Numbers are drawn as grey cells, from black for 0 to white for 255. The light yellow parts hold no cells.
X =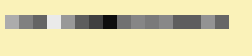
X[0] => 172
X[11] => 136
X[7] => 14
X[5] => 93
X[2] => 100
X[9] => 134

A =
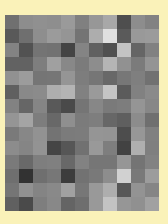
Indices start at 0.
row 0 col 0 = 112
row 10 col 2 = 126
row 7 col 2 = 125
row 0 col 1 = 141
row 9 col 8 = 66
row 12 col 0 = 117
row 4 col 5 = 125
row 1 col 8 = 90
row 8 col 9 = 151
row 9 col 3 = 69
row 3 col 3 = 160
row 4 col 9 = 127
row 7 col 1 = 164
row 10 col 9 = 116
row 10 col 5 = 130
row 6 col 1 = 102
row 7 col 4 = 143
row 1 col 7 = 224
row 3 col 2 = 126
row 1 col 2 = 142
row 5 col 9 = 129
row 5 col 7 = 197
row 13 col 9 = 144
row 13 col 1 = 74
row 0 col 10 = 130
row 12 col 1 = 145
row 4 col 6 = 118
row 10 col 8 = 150
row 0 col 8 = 78
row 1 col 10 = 155
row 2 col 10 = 129

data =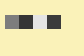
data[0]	125
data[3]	59

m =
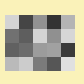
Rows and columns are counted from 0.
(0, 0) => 212
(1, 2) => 212
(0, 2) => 146
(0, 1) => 69
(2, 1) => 108
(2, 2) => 156

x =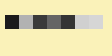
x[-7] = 27
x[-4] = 101

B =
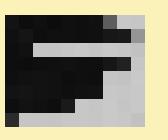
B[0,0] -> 19
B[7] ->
[43, 197, 197, 196, 199, 199, 198, 201, 199, 193]
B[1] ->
[16, 21, 14, 16, 16, 15, 16, 23, 25, 149]
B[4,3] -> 17
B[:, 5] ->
[15, 15, 200, 15, 15, 17, 199, 199]
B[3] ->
[14, 13, 15, 16, 17, 15, 15, 22, 33, 198]
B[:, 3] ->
[12, 16, 196, 16, 17, 17, 14, 196]
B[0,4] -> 16
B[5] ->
[19, 20, 18, 17, 15, 17, 18, 199, 198, 200]
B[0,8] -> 199
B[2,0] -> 14
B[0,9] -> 198
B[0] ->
[19, 13, 16, 12, 16, 15, 17, 93, 199, 198]
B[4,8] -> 194
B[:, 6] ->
[17, 16, 197, 15, 14, 18, 197, 198]
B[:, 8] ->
[199, 25, 198, 33, 194, 198, 197, 199]

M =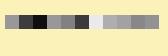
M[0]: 152
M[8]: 162
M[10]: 146
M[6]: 234

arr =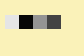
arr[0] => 229
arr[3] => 67

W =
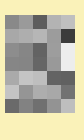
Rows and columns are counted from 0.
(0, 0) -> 137
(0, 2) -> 93
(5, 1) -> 149
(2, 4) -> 237
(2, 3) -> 157
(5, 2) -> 173
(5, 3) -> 168
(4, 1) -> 196
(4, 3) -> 99
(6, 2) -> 112
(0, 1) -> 154
